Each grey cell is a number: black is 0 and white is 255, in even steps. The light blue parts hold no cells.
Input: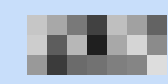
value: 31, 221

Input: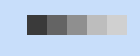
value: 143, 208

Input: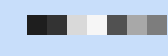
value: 246, 246

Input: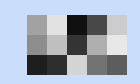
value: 52, 232

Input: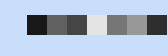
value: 228, 228

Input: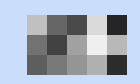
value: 161, 239

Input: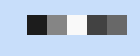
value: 249, 249

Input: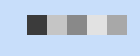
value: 137, 226
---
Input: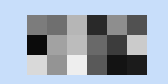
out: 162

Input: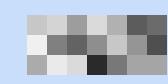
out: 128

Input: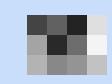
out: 41

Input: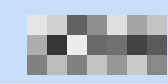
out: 53

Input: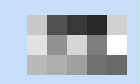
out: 146

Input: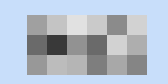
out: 57

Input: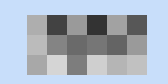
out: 132

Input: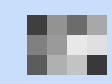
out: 154
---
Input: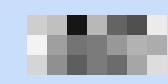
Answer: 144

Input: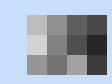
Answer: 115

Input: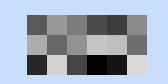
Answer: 210

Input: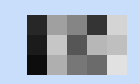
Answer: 175

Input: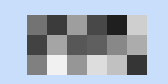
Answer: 241

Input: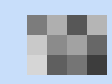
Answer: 95

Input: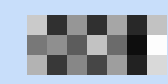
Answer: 56

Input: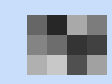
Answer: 200
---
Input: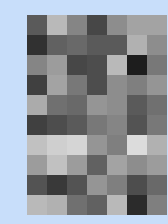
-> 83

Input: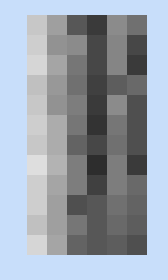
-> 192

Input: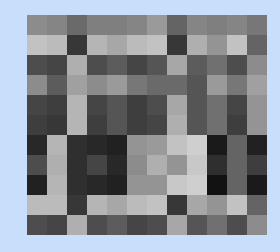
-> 187

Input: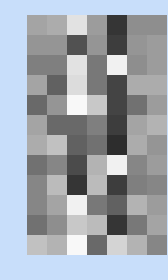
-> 113

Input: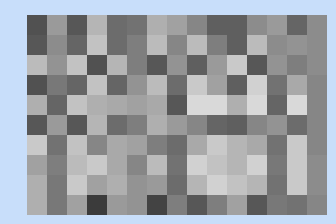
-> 175

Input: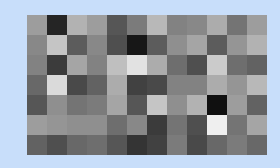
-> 157

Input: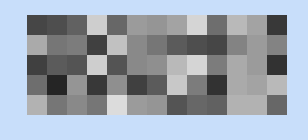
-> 110
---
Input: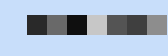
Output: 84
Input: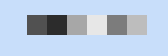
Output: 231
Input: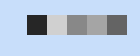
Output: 136
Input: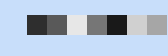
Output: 25
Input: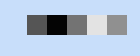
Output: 115
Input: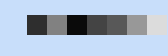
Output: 88
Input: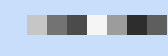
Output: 156
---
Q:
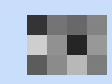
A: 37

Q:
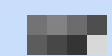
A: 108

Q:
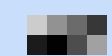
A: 107

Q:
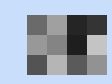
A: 30

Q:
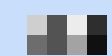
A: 236

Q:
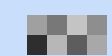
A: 196
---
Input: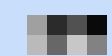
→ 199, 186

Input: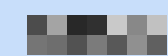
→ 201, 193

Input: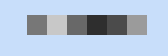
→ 200, 155

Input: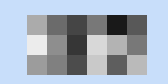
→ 236, 216

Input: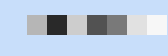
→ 247, 225

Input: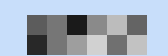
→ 209, 194

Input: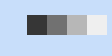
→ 239, 183

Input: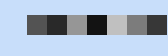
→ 192, 150

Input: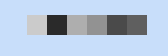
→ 203, 174

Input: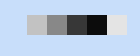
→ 228, 194
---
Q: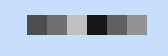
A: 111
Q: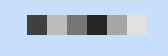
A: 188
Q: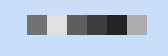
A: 225
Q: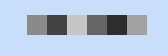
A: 66
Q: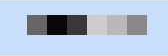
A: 8
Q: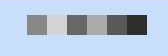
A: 212
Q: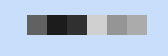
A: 28
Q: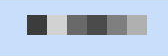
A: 210
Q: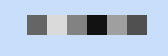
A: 218
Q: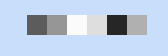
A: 150
